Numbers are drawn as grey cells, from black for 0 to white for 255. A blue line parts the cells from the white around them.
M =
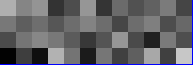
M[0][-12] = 175
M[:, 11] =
[69, 104, 78, 199]
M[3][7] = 64
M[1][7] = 70
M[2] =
[75, 117, 135, 120, 91, 56, 84, 150, 74, 32, 122, 78]
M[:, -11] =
[133, 94, 117, 62]
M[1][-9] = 86
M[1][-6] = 109
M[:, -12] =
[175, 120, 75, 2]
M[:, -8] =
[77, 109, 91, 116]

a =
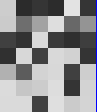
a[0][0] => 205
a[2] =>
[64, 50, 217, 58, 47, 62]
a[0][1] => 43
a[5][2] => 204
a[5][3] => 221
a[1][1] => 110
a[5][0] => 219
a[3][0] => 48
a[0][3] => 44
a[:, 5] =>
[53, 148, 62, 52, 206, 211, 212]
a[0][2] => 53
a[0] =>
[205, 43, 53, 44, 227, 53]

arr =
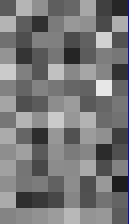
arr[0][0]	91
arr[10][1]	117
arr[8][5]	156
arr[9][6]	43
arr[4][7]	49
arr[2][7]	82
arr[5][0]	130
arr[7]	[118, 180, 144, 202, 151, 179, 107, 114]
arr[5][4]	102
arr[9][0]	142
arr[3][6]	126
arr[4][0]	203
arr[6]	[165, 79, 91, 141, 156, 89, 102, 119]
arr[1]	[180, 93, 48, 123, 152, 144, 74, 174]
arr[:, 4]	[103, 152, 75, 37, 136, 102, 156, 151, 81, 123, 139, 141, 134, 184]
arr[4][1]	128
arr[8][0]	171
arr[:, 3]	[94, 123, 128, 118, 193, 119, 141, 202, 151, 144, 140, 97, 71, 156]
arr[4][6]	133
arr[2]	[112, 78, 129, 128, 75, 97, 209, 82]
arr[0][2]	144
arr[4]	[203, 128, 86, 193, 136, 166, 133, 49]
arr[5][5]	99
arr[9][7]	80
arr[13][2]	146
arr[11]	[143, 118, 124, 97, 141, 79, 153, 29]
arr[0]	[91, 181, 144, 94, 103, 167, 64, 38]

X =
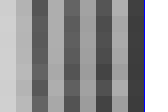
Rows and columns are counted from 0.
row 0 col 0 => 206
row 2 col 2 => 89
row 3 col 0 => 208
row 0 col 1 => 179
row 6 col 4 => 83
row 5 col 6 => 81
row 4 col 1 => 185
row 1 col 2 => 91
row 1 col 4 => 92
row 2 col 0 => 207
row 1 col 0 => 208
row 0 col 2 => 85
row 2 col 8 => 62
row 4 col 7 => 159
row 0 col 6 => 85
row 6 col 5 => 156

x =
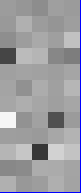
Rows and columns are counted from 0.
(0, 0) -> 156
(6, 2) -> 166
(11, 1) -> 152
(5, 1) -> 145
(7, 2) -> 161
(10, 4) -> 164
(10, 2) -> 172
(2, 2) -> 169
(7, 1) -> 146
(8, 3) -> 167
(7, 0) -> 246
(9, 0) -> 181
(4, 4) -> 165
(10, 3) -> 171
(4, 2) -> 161

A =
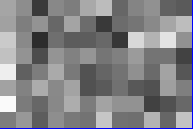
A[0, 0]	165
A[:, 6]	[188, 57, 104, 117, 101, 90, 163, 198]
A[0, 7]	102
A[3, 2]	76
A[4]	[238, 96, 125, 170, 121, 82, 101, 115, 144, 106, 163, 86]
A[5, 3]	137
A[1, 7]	108
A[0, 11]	90
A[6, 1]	123
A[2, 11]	145
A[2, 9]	179
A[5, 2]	172
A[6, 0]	250
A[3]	[193, 147, 76, 148, 129, 149, 117, 128, 155, 116, 116, 66]
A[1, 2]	147
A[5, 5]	81
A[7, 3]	142
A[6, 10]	81
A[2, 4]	92
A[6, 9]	65
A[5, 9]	81
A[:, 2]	[58, 147, 44, 76, 125, 172, 103, 93]
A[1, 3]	103
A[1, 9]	137
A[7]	[125, 152, 93, 142, 121, 115, 198, 113, 111, 179, 102, 195]
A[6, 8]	146
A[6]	[250, 123, 103, 136, 173, 124, 163, 146, 146, 65, 81, 104]

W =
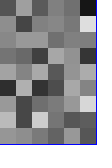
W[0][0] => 84
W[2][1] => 153
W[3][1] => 105
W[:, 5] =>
[22, 222, 126, 53, 172, 132, 215, 93, 86]
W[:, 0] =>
[84, 142, 136, 116, 163, 46, 153, 186, 150]
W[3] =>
[116, 105, 64, 167, 146, 53]
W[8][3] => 99
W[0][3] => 128
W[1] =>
[142, 69, 129, 135, 120, 222]
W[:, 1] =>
[159, 69, 153, 105, 132, 176, 71, 71, 142]
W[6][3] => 123
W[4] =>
[163, 132, 169, 88, 148, 172]
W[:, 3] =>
[128, 135, 112, 167, 88, 77, 123, 117, 99]
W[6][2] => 111

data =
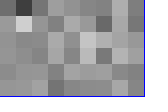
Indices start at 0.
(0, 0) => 110
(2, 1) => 137
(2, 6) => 176
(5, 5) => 140
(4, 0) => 140
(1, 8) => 119
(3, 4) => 134
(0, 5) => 134
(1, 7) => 168
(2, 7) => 164
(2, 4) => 144
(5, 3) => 116
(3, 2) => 133
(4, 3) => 130
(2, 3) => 170
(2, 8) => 152
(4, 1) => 149
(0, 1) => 62
